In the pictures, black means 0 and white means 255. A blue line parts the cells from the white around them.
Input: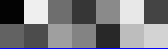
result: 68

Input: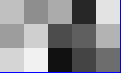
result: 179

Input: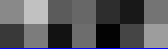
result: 116

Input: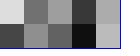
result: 172

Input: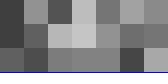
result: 117

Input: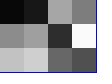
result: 250

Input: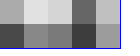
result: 192
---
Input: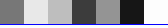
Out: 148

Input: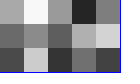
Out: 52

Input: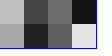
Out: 33

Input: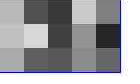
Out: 87

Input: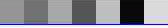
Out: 190

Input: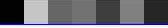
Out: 62

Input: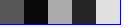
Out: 171

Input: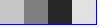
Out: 127

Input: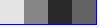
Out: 134
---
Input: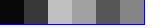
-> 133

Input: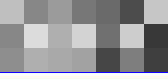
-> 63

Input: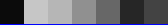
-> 67

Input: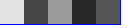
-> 85

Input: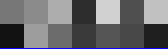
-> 32

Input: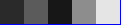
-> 229

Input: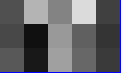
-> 58

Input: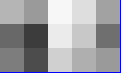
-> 154
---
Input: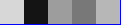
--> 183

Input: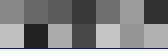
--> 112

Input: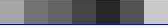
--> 40

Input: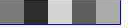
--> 170

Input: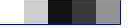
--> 147

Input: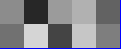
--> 98

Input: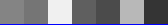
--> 75
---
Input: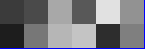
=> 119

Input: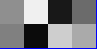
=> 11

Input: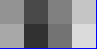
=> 49

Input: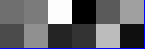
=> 144

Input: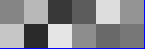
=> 42

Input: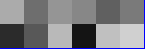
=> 88
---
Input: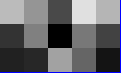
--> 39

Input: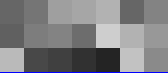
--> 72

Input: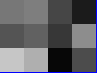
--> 175

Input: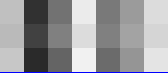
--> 42

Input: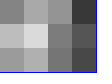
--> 176

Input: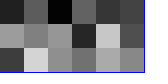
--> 212
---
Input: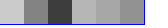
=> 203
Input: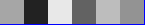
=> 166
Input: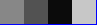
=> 135
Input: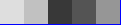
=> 222
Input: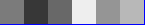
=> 123
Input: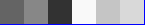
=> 100
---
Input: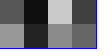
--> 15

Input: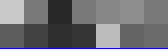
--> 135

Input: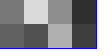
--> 218

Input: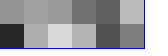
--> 114

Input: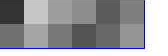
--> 141

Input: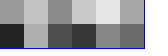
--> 201

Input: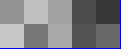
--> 161

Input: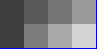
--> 89
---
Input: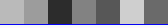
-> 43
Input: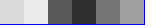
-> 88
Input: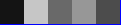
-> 105
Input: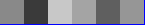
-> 200
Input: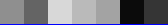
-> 216
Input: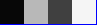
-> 64
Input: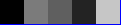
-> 95
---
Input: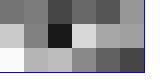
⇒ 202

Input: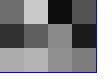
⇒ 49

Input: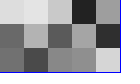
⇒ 105

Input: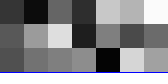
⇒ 88

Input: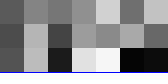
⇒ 76

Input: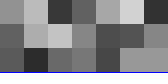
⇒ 97

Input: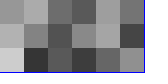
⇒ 178
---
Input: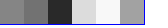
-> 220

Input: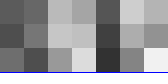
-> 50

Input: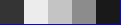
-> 196

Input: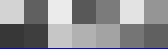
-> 163

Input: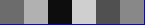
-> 207

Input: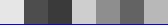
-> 142
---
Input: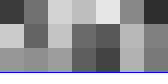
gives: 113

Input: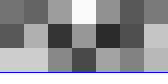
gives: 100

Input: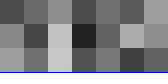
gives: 105

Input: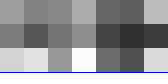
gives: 130

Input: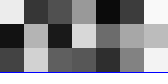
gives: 54

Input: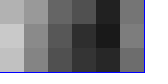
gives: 153

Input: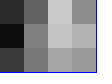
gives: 98

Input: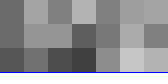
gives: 164

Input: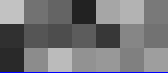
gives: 114
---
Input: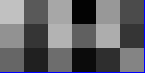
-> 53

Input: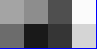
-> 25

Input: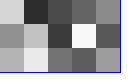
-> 194

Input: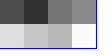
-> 198

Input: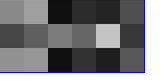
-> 95

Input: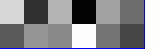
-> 149

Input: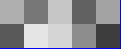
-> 229
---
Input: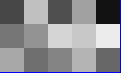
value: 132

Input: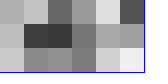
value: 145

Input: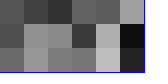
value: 124

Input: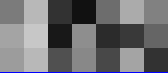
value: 80

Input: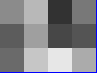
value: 231

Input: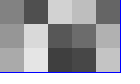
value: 63

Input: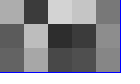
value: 72

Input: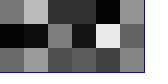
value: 79
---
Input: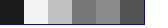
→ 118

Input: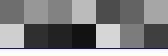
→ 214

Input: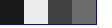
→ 236

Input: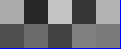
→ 66

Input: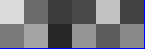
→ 150

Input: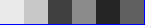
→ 139

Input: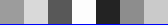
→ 35

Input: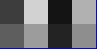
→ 156
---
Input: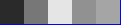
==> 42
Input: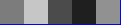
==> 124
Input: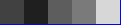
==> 65
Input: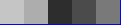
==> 197
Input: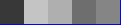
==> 56
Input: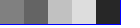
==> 128
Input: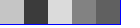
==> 197
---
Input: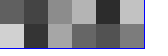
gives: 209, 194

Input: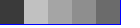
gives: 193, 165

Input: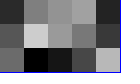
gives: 205, 184

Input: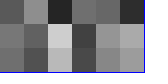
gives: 206, 185

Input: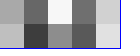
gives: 247, 225

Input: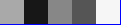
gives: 246, 169

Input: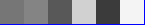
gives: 244, 209
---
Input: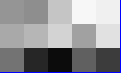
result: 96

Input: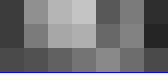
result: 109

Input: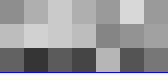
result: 84

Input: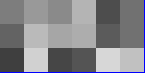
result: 215

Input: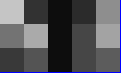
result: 70

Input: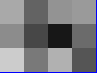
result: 177

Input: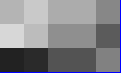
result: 83

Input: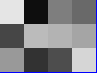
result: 77

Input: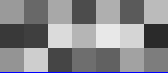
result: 162
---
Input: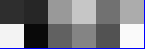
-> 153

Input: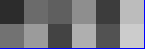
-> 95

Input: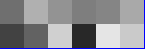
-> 147

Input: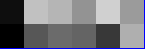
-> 181

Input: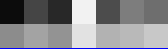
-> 40

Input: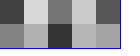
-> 116

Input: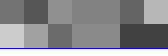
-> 145
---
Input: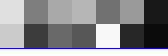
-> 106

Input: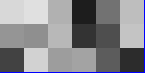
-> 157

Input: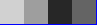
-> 39

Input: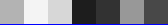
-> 215

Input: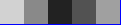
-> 34

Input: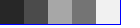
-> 167

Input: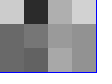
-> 168
